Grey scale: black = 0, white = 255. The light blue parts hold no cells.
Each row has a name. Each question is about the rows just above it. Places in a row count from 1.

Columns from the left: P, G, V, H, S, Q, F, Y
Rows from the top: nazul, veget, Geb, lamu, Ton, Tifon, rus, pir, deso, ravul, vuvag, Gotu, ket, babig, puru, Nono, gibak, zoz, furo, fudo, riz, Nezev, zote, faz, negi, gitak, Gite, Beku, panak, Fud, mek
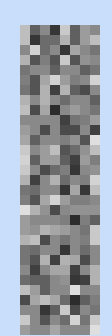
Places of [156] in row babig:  3 4 7
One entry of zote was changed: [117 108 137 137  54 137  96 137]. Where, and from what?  7, [108]
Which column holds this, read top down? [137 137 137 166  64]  Q
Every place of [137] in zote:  3 4 6 8

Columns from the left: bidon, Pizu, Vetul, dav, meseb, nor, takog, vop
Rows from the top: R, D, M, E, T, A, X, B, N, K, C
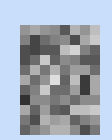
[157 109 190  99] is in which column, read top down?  nor
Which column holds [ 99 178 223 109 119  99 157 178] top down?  dav
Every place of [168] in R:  2
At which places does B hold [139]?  2 3 5 7 8
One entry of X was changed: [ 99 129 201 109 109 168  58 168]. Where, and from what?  6, [157]

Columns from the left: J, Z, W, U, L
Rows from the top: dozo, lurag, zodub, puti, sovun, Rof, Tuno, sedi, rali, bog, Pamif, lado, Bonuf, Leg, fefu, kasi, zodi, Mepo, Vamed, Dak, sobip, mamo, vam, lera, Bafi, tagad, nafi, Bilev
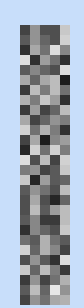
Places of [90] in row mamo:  2 5
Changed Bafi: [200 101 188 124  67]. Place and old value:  5, [58]
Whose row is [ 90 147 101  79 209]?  lurag
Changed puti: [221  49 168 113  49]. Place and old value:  3, [157]

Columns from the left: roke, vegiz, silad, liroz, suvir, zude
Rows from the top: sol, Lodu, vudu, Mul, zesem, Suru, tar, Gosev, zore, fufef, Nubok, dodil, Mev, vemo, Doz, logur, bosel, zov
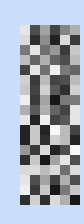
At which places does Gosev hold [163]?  3
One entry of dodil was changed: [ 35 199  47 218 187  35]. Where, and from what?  4, [208]
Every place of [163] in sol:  3
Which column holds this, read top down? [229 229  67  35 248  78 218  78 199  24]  zude
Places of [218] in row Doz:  1 2 4 6

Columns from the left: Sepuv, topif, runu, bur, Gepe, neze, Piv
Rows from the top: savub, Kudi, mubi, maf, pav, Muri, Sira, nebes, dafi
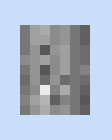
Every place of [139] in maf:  1 4
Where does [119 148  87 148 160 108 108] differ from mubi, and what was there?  6, [119]
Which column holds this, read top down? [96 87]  Piv
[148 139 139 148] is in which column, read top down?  bur
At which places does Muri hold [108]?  1 3 5 7

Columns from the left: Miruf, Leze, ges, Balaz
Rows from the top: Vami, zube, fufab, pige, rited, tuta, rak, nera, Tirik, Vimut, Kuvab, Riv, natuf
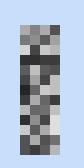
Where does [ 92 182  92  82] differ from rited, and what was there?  2, [191]
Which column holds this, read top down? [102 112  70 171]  ges
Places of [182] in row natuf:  4
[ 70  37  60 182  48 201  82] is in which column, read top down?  Miruf
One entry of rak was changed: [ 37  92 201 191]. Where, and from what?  2, [102]
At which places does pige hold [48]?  1 2

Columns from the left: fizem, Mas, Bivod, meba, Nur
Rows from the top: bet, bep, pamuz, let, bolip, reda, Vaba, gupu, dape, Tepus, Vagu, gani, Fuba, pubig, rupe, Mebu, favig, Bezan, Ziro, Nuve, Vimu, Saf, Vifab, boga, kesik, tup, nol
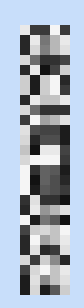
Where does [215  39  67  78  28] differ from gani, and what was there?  3, [78]
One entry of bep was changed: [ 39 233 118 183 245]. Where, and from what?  5, [233]
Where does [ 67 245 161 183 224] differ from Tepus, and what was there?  1, [58]

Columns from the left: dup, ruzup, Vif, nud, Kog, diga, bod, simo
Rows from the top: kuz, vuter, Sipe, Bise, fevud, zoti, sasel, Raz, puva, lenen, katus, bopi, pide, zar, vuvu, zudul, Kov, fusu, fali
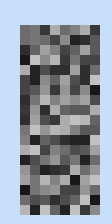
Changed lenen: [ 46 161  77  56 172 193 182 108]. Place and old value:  8, [99]
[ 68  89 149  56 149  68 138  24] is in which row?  sasel
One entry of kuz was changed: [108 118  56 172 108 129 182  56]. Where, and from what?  7, [172]

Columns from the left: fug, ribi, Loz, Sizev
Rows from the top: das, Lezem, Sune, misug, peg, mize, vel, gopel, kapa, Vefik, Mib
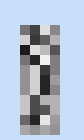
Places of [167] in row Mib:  1 3
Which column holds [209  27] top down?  fug
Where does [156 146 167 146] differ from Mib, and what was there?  1, [167]
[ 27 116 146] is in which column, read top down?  fug
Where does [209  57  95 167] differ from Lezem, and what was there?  4, [178]
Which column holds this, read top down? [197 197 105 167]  fug

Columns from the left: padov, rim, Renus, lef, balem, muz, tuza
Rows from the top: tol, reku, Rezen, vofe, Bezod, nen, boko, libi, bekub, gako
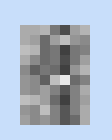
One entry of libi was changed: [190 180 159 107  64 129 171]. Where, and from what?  7, [159]
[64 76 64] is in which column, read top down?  balem
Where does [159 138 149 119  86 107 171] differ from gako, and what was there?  4, [129]
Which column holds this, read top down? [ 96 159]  Renus
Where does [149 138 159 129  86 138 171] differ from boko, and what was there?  6, [129]
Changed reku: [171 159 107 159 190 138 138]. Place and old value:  6, [149]

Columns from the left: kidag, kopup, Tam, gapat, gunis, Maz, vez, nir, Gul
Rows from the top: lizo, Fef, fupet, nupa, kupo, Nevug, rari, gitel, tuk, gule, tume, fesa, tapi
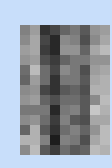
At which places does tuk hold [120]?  1 2 3 5
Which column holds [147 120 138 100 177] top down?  kidag
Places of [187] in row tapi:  2 8
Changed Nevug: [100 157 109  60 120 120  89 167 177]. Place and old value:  4, [50]

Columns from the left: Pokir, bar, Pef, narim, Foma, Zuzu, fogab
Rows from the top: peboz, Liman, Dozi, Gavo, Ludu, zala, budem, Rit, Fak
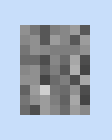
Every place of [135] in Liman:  1 5
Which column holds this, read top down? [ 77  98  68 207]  Pef
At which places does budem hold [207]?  3
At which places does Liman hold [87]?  3 6
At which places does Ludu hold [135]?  1
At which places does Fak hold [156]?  3 6
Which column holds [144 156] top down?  bar

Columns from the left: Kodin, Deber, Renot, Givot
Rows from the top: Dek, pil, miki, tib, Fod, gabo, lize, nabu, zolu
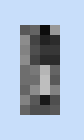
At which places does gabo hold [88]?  4
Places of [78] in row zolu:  2 3
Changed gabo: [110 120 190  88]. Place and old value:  2, [110]
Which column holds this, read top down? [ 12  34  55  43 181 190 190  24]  Renot

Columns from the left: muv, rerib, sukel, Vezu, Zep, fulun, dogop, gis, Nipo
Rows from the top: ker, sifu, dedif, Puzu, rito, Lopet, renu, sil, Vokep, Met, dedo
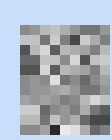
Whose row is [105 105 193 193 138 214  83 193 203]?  Puzu
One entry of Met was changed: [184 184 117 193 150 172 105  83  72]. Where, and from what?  8, [72]
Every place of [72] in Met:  8 9
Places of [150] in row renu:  2 3 6 9
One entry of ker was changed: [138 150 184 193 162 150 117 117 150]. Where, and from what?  5, [172]

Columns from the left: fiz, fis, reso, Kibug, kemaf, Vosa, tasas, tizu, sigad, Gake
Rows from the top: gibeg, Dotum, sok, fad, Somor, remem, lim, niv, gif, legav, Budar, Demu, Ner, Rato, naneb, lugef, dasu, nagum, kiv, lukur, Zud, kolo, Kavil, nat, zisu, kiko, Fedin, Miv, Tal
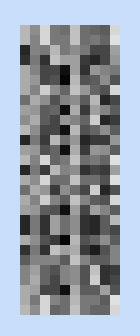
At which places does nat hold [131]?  2 3 4 7 10
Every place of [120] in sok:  3 5 7
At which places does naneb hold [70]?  8
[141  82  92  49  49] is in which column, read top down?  sigad
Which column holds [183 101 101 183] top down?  Kibug
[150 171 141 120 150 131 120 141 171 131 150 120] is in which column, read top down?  fis
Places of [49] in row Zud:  3 7

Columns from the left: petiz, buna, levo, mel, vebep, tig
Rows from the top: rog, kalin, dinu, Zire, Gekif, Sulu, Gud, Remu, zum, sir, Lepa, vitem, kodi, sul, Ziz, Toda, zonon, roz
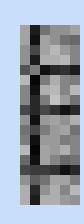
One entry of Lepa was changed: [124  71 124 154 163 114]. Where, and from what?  1, [114]
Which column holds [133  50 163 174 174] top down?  mel
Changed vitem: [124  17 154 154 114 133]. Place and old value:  5, [124]
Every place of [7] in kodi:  2
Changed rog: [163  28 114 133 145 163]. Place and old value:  4, [145]
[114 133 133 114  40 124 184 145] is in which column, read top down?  tig

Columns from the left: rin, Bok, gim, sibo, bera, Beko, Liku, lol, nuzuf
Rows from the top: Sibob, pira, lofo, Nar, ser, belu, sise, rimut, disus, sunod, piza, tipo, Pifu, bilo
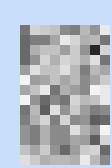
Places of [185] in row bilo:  4 5 8
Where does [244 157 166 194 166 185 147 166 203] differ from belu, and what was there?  7, [138]

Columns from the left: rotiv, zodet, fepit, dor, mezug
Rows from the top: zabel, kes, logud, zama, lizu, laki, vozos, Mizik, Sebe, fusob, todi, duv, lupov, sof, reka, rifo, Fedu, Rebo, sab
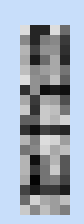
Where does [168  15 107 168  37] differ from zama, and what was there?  2, [27]
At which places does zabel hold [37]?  2 3
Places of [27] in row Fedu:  2 5
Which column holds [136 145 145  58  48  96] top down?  zodet

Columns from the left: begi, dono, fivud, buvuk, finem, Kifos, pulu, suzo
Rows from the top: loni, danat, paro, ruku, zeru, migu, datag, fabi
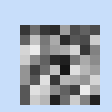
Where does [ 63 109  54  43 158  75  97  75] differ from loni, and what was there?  1, [54]
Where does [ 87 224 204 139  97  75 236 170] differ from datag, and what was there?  6, [63]
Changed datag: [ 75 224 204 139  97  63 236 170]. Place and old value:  1, [87]
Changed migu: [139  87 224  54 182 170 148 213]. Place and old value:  1, [148]
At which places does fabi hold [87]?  1

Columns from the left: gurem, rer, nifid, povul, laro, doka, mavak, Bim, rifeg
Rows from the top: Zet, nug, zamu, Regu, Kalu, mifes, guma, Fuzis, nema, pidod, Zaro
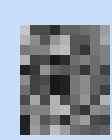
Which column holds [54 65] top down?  rer
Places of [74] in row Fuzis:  1 3 5 8
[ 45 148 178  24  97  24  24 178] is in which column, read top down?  povul

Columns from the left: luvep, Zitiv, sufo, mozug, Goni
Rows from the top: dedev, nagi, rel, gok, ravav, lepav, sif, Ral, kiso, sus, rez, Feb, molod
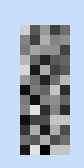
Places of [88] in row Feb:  2
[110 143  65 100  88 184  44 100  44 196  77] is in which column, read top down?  Goni
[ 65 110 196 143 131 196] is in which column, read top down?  mozug

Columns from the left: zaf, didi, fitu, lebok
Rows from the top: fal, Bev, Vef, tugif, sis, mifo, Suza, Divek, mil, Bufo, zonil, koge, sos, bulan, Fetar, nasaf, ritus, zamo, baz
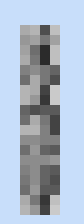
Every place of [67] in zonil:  4
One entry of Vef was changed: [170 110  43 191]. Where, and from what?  1, [161]
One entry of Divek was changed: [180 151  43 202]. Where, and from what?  3, [55]

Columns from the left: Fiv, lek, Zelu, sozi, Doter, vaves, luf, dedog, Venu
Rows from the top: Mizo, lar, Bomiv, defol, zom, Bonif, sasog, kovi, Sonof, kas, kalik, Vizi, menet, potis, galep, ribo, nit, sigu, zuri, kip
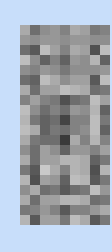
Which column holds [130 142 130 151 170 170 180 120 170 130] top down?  luf
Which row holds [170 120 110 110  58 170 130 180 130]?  Vizi
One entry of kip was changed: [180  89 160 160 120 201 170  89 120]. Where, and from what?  6, [189]
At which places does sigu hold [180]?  5 6

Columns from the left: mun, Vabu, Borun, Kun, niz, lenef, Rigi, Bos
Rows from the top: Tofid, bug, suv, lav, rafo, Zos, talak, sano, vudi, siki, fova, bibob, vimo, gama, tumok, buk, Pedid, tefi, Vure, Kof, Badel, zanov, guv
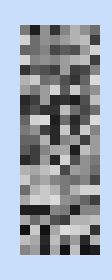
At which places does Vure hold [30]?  1 2 3 6
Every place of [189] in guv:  6
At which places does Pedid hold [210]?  7 8

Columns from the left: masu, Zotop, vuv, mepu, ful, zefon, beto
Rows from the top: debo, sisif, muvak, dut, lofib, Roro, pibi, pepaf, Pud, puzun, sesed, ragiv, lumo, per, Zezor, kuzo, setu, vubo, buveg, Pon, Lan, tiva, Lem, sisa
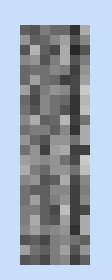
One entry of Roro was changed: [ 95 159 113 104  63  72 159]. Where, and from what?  1, [104]
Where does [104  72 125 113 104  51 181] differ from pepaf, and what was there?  3, [135]

